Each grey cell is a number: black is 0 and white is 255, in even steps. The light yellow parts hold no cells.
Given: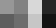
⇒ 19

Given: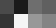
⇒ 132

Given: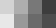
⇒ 77

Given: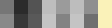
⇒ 111

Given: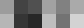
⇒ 211

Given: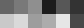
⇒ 72

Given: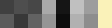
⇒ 141

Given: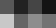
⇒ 115

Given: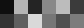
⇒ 124
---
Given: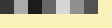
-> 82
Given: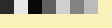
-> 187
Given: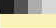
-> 216
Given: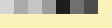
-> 76
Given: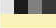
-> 56
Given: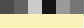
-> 118
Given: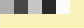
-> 250
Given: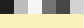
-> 210
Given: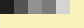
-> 212
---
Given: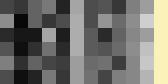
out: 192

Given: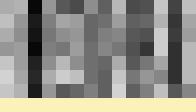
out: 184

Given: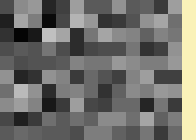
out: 58

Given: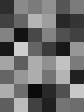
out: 32

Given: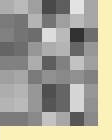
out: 151

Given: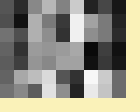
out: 23
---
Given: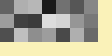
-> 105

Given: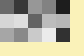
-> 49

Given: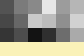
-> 170

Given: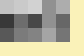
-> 117

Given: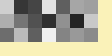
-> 138

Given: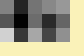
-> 144

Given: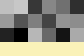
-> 170

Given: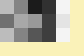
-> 244

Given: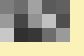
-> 154

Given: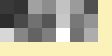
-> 173
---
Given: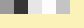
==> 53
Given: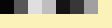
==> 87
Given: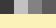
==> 193
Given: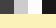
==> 204
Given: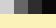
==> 102
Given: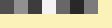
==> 144
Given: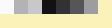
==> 179
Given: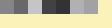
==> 104
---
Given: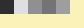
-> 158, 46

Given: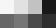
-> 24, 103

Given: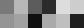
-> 205, 149

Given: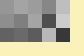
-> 190, 98

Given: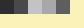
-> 94, 45

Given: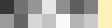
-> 128, 155

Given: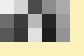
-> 171, 87

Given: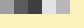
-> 184, 159

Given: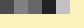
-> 193, 75
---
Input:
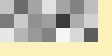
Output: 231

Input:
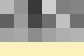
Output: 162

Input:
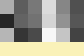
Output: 182

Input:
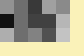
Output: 174

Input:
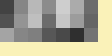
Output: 164

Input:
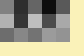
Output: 109

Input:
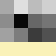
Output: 161

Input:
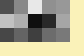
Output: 71
